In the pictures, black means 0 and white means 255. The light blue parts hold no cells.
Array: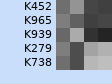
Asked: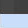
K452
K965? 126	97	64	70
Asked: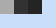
K939

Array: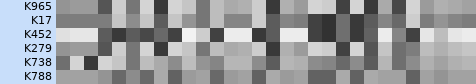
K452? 224	230	230	92	57	92	72	105	65	242	205	65	236	236	57	92	236	236	65	50	111	57	98	236	133	65	230	189	230	236
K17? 125	125	125	125	197	140	197	92	197	148	118	189	133	133	205	92	133	125	65	50	111	57	92	133	105	205	125	148	133	125
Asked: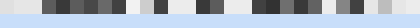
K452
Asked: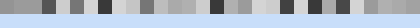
K965
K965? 148	155	155	85	205	118	212	57	212	197	118	189	170	176	205	57	176	155	212	205	65	212	57	170	72	212	155	176	170	162
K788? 162	162	162	148	105	140	105	170	98	155	162	105	155	162	98	170	155	162	98	98	170	98	170	162	162	98	162	148	162	162

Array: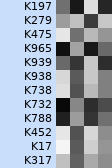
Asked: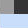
K788
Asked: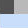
K738
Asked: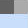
K317
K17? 245	90	207	149
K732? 9	135	45	76

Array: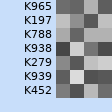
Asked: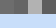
K965
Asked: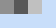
K197

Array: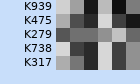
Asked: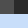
K475
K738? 215	64	42	215	64	145
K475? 173	78	42	215	64	23
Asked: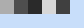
K475
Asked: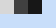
K475

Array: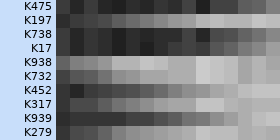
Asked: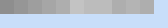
K279
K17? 59	38	53	45	32	45	32	45	59	66	59	86	99	121	135	158
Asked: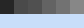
K738
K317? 53	74	74	93	114	127	142	158	166	166	195	195	180	174	180	180
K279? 53	74	80	99	127	142	150	158	166	174	195	188	188	174	180	174
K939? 45	53	53	53	53	66	66	80	93	114	121	142	158	174	188	195

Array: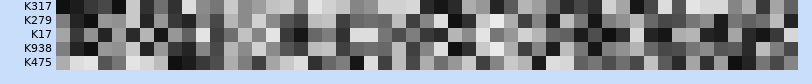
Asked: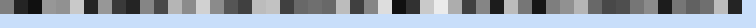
K279
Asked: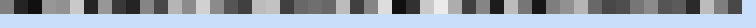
K938
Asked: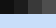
K475
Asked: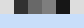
K475

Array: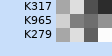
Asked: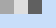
K279
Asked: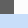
K279
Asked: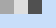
K317
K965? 209	126	110	146
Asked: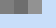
K965
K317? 167	222	80	44

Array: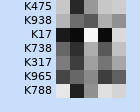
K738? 103	47	174	89	193
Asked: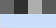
K738

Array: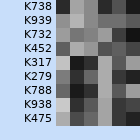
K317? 194	26	48	172	89	156
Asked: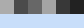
K475
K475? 172	75	103	164	56	34

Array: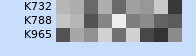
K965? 83	167	145	209	112	209	71	51	139
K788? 196	182	83	133	237	126	139	99	91

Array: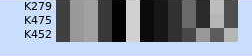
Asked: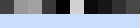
K452
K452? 64	153	161	57	3	209	11	23	49	72	153	92	181
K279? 64	153	161	57	3	209	11	23	49	106	42	188	78

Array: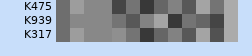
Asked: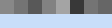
K939
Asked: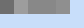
K317
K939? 110	136	136	136	116	88	130	164	56	116	102	69	171
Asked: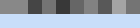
K475

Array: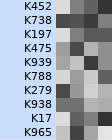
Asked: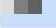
K452
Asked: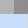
K475
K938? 113	113	180	173
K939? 165	194	59	143

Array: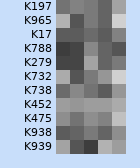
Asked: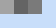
K279
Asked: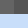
K788
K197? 115	130	122	100	163
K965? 178	85	122	100	208
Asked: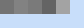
K197
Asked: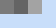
K197

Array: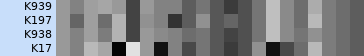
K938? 153	130	159	124	179	67	153	138	130	109	117	87	67	80	117	191	138	117	145	124	109	93

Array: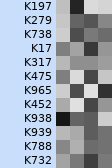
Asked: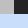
K197
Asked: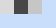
K475

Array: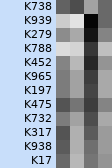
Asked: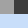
K965
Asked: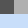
K317

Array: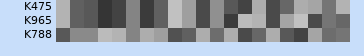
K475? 179	96	88	53	67	132	59	96	193	159	74	144	88	67	173	74	103	173	165	117	179
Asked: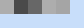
K475
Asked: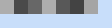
K788

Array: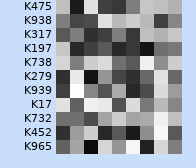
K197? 198	40	64	89	40	56	19	112	120
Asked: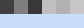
K317
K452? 48	156	205	40	89	26	142	246	89

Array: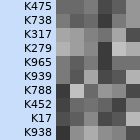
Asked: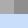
K938
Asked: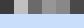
K788

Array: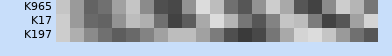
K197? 205	175	139	112	93	105	131	161	189	189	161	124	79	58	72	118	169	212	220	197	154	112	86
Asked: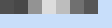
K965
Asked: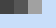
K17
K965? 197	154	99	112	161	197	139	79	72	147	220	189	112	86	147	205	169	86	66	139	205	181	118
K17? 205	154	105	99	147	189	175	112	66	93	169	220	181	118	86	131	197	189	124	66	86	161	212

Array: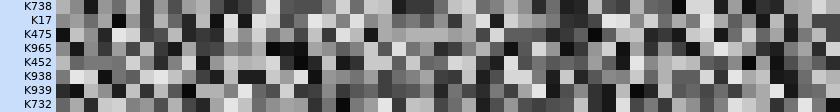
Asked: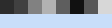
K965
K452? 186	102	121	121	115	209	129	44	129	215	24	150	201	178	186	215	50	9	38	194	24	50	201	201	94	201	102	109	215	201	64	30	223	79	115	87	102	87	157	94	24	229	137	178	201	186	94	79	137	9	157	17	79	129	94	44

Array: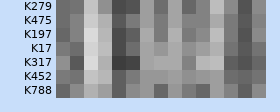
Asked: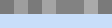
K475
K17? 122	109	211	189	75	109	164	151	170	144	158	177	115	89	115
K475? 109	130	203	177	89	122	158	122	164	130	130	170	122	89	130
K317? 144	89	218	177	61	68	164	170	170	130	183	189	95	83	103
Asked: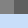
K788

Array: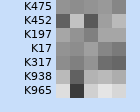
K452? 97	194	89	159	186
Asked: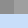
K17
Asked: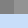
K317
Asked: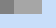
K197
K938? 186	97	179	186	173
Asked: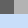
K938

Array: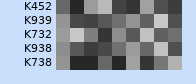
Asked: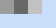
K938
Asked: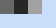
K738

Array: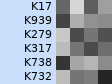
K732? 187	117	125	37
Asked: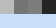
K732
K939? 68	174	145	139
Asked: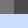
K317

